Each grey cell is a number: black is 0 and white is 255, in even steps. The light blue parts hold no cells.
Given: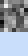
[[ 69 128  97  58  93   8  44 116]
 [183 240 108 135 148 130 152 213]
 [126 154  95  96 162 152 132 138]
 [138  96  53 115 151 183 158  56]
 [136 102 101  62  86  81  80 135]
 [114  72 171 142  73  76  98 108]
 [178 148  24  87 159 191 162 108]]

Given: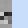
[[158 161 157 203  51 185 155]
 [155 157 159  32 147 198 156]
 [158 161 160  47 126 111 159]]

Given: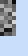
[[ 90 178  89 123 173 128  88 145  32]
 [ 78 118 173 140 114 141 177  18 100]
 [144 129 173  71 134  77 173  27  84]
 [ 10  92 100 207  90 213 104 122 127]]

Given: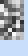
[[ 59 235 239 138  97 238 182  76 105 183]
 [ 97  95 183 241 116 159  86  66 169 104]
 [171 103  92 155  97 116  68 233  77 137]
 [211 155  88 189  54  49 142  46 248 207]
 [221 202 122 221 114 213 240 102 204 160]
 [166 126 146 117 179  48  96  81 194 192]]

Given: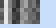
[[ 77  75 125  95  85 114]
 [227 222 223 231 230 230]
 [130 129 148 138 135 145]
 [ 81  83  45  67  74  53]
 [ 48  47  81  59  53  72]
 [136 135 160 147 141 156]
 [164 166 111 146 157 125]
 [ 99  99 117 107 103 114]
 [118 120  78 104 112  89]
 [ 63  77 112  70  74  95]]

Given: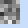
[[120 153 185  52 134 176]
 [ 74 170 129 116 204 129]
 [ 81 117  85 123 149 233]
 [128 136 157 127 174  96]
 [193 143  88 101 107 176]]

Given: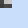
[[ 71  60]
 [196  75]
 [201  70]]

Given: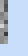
[[160 166 172 127 139 162 211 142 149 138 137]
 [ 99  80  89 154 146  90 151 144  59 147 160]]

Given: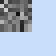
[[ 44 204  83  69 109 180  91  91]
 [181  78 203  93 103 134 116 116]
 [ 68 139  69 144 153  93 134 134]
 [ 83 123  79 136 100 133  89  89]
 [ 80 108  84  17 129 127 135 135]
 [109 122 128 179 168  45  36  36]
 [101  98  87  75 154  97 137 137]
 [ 60 158  61 107  70 128 170 171]]
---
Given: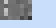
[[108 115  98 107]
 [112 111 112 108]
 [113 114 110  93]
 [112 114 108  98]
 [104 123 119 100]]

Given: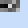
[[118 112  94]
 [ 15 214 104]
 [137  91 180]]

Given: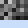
[[176 198  67  82]
 [ 66 119  50  64]
 [110 103 100  82]
 [132 151  83  64]
 [ 43 119  17  29]]

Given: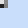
[[226]
 [ 34]]

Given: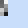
[[ 98]
 [108]
 [204]
 [171]]

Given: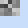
[[190  69 126]
 [ 76 189 127]
 [157 111 197]
 [142 125 188]]
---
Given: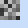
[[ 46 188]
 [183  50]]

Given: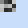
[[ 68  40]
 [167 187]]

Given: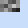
[[157  94]
 [ 74 143]]

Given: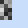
[[170 148]
 [ 81 170]]

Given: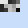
[[227  42]
 [174 190]]

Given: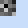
[[140 100]
 [  3 122]]

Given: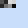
[[ 39 220]
 [116 148]]
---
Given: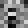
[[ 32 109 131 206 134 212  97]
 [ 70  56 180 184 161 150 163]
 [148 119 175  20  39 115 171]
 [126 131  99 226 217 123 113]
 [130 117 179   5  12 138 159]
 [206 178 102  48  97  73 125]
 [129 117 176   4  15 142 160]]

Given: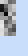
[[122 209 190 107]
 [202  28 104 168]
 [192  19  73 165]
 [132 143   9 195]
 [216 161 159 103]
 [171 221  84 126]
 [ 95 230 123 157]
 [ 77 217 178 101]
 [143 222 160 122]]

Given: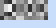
[[107 138  69  46 211 151 161 122 225 119 168 197]
 [177 137 215 244  58 128 112 160  44 159 105  66]
 [177 137 215 243  58 129 113 158  45 156 105  66]
 [107 139  71  40 216 145 161 122 222 123 169 202]
 [ 71  52 167 139 115 211 206 135 125 136 143 165]]

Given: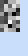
[[218  87  60 180 176]
 [165  81 213 104 228]
 [ 30  94 200 174 167]
 [ 73 160  45 143   6]
 [227  91  74 191 186]
 [ 77  85  64 247 125]
 [169 158 190   7 120]
 [ 24  87 211 176 162]]

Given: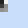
[[241  33]
 [145  62]
 [155 143]]

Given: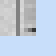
[[174 197 209 199 202 129 211 177 175]
 [181 204 199 199 214 129 210 186 190]
 [168 206 211 208 203 129 216 177 175]
 [174 207 207 209 205 129 203 177 175]
 [168 194 210 204 204 129 209 177 171]
 [181 203 201 203 211 129 204 182 182]
 [187 206 204 199 200 129 214 192 201]
 [ 54 202 210 199 208 129 203 160 115]
 [181 199 198 207 217 129 197 189 193]]

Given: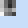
[[100 193 106  56]
 [101 188 110  42]
 [181 203 152 132]
 [ 67 245 124 105]]

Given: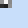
[[137 148 248]
 [144  44  31]]
